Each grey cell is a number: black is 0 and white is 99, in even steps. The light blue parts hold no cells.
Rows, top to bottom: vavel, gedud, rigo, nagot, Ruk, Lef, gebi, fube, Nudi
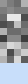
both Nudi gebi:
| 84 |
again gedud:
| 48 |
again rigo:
| 90 |
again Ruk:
| 42 |
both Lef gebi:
| 53 |
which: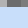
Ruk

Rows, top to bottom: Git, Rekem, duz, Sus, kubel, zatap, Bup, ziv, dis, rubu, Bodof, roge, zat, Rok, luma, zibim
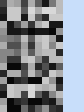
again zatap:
| 73 |
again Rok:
| 73 |
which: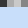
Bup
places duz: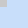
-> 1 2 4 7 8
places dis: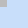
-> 3 7 8
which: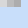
zat
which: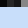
luma

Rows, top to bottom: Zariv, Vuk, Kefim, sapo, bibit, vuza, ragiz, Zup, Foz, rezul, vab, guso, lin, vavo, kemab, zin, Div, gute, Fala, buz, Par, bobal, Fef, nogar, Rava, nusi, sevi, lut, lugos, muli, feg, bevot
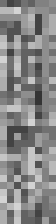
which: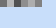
lut
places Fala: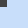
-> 1 2 3
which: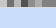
lut

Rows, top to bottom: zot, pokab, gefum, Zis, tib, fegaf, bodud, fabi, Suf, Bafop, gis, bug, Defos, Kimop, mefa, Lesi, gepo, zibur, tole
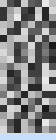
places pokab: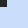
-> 4 6
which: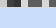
tib
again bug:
| 20 |
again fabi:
| 25 |
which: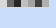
tole

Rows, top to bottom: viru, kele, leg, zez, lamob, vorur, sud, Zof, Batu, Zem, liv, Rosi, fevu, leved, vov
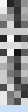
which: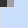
Zem
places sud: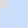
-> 0 1 2
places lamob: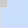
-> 0 1 2 3
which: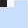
vorur
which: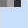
leved
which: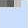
liv

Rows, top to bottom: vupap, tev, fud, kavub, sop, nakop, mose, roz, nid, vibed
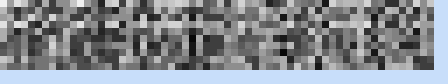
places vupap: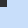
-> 20 55 56
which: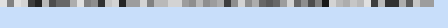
kavub
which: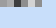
kavub

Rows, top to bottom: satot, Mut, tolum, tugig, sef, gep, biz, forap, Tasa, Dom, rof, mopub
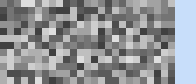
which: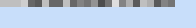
gep
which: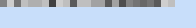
forap
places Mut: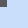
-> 2 3 11 15
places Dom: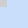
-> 1 4 7
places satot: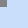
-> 0 2 5 14 16 23

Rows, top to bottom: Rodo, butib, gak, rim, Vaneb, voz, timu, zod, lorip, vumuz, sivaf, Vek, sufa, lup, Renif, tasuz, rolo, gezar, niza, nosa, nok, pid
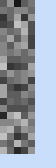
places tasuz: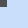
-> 1 2 3
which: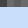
Renif
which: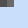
tasuz

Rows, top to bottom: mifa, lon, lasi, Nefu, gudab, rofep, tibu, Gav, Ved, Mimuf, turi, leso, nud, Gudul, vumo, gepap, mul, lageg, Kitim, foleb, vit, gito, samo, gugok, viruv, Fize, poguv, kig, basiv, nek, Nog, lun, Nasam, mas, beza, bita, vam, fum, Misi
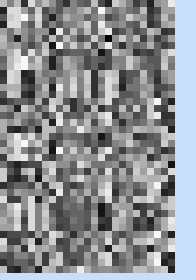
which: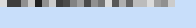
beza
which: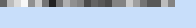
Ved

